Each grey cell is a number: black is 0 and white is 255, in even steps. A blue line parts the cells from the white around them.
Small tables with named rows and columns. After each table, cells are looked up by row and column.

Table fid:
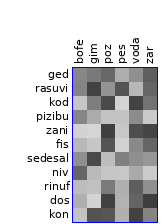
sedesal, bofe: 143
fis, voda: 137
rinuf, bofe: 188
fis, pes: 210
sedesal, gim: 73
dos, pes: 178
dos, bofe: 175
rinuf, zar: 144
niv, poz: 198
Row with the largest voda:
rasuvi

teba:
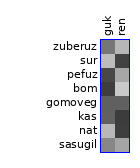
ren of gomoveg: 96
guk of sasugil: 135
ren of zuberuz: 183
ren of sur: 66
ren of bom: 201
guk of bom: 62
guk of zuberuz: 118
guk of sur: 188
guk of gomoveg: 96
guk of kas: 97
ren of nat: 62
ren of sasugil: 165
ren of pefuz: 167
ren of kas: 60
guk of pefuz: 72
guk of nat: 184
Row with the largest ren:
bom

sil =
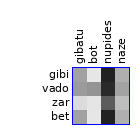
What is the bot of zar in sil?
229
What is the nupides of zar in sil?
92
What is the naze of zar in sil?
190
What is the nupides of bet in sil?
34
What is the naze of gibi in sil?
175
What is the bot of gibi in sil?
230
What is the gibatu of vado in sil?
155
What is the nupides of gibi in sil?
34
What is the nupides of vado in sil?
42
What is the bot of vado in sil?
148
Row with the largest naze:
zar

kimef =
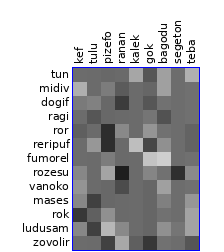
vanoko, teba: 112
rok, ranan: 106
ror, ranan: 137
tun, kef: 108
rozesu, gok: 133
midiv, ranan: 91
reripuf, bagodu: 144
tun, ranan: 106
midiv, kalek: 107
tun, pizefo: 104
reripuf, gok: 71
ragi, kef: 108
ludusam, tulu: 64
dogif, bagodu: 113
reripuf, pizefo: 45
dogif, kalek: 107
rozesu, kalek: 107
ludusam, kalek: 107

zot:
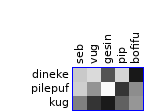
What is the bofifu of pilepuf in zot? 141
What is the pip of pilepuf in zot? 53
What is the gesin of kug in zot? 26
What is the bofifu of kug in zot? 150
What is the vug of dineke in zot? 218
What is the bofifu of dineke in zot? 24
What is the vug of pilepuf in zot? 147
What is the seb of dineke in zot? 201
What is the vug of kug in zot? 52
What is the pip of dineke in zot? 213
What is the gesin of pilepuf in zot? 250
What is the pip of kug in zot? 97
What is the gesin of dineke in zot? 83
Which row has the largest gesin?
pilepuf

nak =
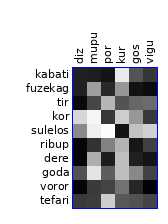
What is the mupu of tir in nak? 70
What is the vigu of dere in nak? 20
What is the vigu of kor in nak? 56
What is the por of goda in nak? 93
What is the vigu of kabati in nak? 55
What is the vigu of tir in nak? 108
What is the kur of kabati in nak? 234
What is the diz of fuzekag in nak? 32
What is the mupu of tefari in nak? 61
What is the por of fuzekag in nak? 41
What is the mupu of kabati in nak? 30
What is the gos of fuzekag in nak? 18
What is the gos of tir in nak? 103
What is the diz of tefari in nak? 57
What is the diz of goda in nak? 81
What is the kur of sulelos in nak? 19
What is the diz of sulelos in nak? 138
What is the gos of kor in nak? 151
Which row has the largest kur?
kabati

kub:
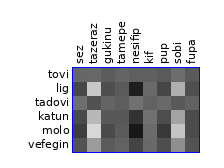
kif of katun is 113
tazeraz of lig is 200
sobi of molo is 196
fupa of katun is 76
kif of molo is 107
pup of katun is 77
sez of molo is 61
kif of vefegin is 105
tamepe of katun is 88
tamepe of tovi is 101

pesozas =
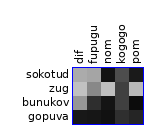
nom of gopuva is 17
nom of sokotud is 19
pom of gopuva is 37
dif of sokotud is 171
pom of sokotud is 26
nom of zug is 191
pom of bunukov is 12
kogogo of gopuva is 47
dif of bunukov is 150
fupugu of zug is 136
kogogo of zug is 64
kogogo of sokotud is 77
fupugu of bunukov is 46
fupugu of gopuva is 22

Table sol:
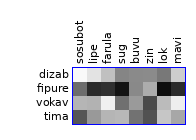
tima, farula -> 181
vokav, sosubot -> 181
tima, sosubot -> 86
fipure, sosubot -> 109
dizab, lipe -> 227
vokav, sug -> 112
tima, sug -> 184
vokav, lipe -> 178

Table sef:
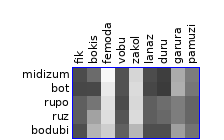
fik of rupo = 95
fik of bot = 71
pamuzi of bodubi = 115
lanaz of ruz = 94
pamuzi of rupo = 101
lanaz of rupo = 95
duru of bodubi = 78
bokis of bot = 72
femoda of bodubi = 206
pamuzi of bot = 119
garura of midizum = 171
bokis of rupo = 117
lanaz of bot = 71
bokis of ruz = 162
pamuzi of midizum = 124
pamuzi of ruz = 102
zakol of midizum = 214
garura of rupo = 125
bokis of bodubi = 180
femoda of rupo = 224

